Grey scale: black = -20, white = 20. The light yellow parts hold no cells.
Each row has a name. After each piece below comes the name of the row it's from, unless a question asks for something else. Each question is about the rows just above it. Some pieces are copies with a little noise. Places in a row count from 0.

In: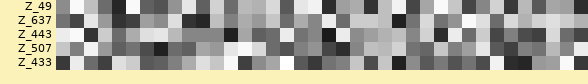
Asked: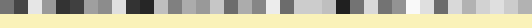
Z_637
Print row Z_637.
[ -2  -9  16   4 -12 -10   5   2  15 -12 -14  10   0   7   4  11  -3   7
   1  17  -3  12  12  10 -15  -2  14  -2   3  19  15  -3  14   8  13  15
  12   8]
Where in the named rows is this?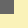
Z_507, 26
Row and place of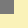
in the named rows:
Z_433, 27
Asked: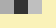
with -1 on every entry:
[  6 -13   9]
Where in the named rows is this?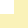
Z_433, 16

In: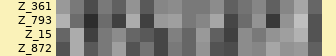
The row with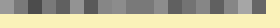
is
Z_361
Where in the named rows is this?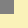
Z_15, 8
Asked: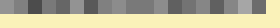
Z_361
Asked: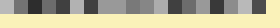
Z_793
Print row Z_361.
[ 4 -1 -8 -1 -5  3 -6  1  2 -1 -1  2 -5 -2  1 -5  1  6 -4]

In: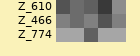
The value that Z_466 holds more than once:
[0]
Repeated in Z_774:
[6]
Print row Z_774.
[ 6  6 -5  6  6]
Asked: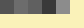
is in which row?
Z_610
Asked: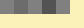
Z_466
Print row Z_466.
[ 0 -3  0 -7  0]

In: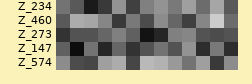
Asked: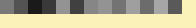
Z_234
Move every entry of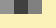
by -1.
[  2 -11  -1]
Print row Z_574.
[  2  -8  -9   5   7  -9   9   8   4  -2   5 -11   2]
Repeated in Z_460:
[1]

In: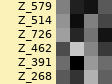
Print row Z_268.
[ -6 -12   8  -5]
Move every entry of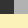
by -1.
[-13   7]
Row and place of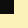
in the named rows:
Z_514, 1
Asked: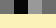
Z_391
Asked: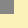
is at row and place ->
Z_462, 2
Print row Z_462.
[ -8  11   1 -11]

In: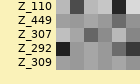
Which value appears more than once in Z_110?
[9]
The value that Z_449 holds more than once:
[4]
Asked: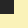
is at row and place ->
Z_110, 4

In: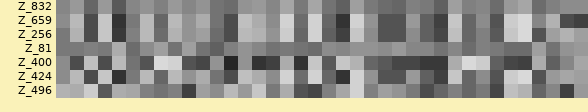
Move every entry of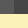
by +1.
[-5 -8]
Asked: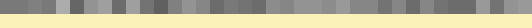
Z_81
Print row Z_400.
[  2  -8  10  -8   9  -2  -7  14  13  -7  -9   3 -14   3 -12 -10   7 -12
  11  -6  11   8  -4  -6  -9  -9 -11 -11   7  14  12  -5  -9 -10   7  -5
   1   6]
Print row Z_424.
[  2   9  -8  11 -12  -1   9  -4   9   3   7  -2  -8  10   7   2  13  -3
  13  -4 -12  13   3  -7  -7   4  -5 -10  11  -4   2  -7  12  14  -7   4
   6   5]

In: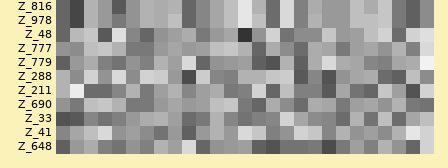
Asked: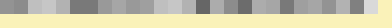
Z_777
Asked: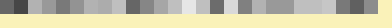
Z_978
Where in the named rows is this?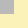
Z_48, 1
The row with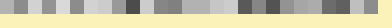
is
Z_288
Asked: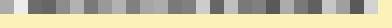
Z_211

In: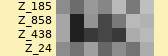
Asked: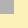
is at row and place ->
Z_858, 6
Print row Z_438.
[  6 -15 -11  -9 -11   7   9]
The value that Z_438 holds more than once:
[-11]
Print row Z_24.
[ 2 -2  5 -4  2 -2  7]
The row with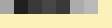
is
Z_438
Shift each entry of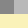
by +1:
[ 2 10]

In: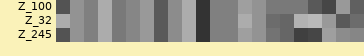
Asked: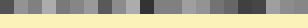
Z_245
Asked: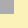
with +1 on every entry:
[8]
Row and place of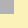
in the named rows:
Z_32, 17
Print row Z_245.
[ -7   3   0   7  -1   1   4  -6   2   7 -12   0   0   5   3  -2  -4 -10
  -9   5   2   1]
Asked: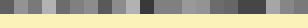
Z_245
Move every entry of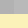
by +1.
[ 9 10]
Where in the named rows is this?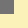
Z_245, 15

